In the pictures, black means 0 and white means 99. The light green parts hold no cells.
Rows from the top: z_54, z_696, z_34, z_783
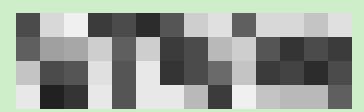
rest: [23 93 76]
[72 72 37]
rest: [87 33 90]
[20 29 41 76 23 26 17 29]
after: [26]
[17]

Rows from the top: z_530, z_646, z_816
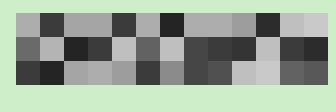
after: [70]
[14]
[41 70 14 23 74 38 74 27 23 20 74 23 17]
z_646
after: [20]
[74]

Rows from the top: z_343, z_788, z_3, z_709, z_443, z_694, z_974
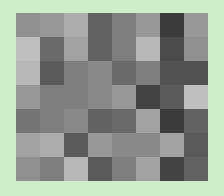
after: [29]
[56]
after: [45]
[49]

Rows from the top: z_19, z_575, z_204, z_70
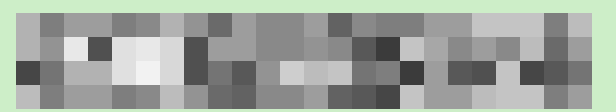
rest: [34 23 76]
[65 53 61 53 73 41 61]
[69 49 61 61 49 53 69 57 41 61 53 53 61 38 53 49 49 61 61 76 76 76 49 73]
z_19
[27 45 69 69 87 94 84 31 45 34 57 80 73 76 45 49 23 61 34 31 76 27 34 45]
z_204
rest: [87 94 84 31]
[45 34 57 80 73 76 45 49 23 61 34 31 76 27 34 45]
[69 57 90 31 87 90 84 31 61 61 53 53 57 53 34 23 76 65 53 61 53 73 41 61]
z_575
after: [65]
[53]
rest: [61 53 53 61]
[38 53 49 49 61 61 76 76 76 49 73]

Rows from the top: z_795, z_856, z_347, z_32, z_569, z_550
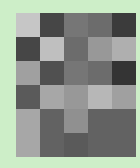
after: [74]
[42]
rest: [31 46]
[42 20]
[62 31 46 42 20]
z_347

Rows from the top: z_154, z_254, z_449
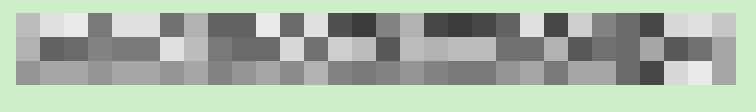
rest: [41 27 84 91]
[65]
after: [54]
[69]
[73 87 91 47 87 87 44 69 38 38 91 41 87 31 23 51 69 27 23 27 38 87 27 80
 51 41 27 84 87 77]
z_154
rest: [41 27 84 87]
[77]

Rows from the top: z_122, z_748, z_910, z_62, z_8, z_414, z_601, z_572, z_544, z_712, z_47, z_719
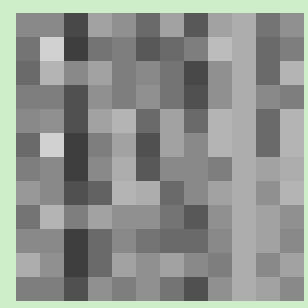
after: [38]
[70]
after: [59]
[53]
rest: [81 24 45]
[49 34 41 49 73 67 41 49]
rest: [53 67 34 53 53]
[49 67 63 67]
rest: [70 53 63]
[49 53 45 28 56 67 41 70]
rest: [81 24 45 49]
[34 41 49 73 67 41 49]

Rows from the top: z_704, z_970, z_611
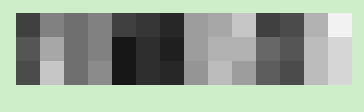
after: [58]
[73]
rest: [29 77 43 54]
[ 9 18 15 58 73 61 36 29 73 83]

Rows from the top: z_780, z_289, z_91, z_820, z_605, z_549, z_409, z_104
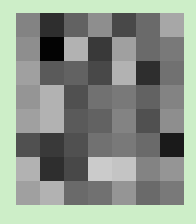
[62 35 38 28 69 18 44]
z_91
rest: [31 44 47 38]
[51]
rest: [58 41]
[47]

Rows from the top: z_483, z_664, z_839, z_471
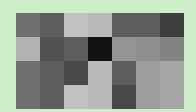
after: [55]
[51]
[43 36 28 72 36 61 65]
z_839
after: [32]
[36]

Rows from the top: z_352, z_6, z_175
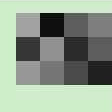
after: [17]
[36]
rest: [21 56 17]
[36]

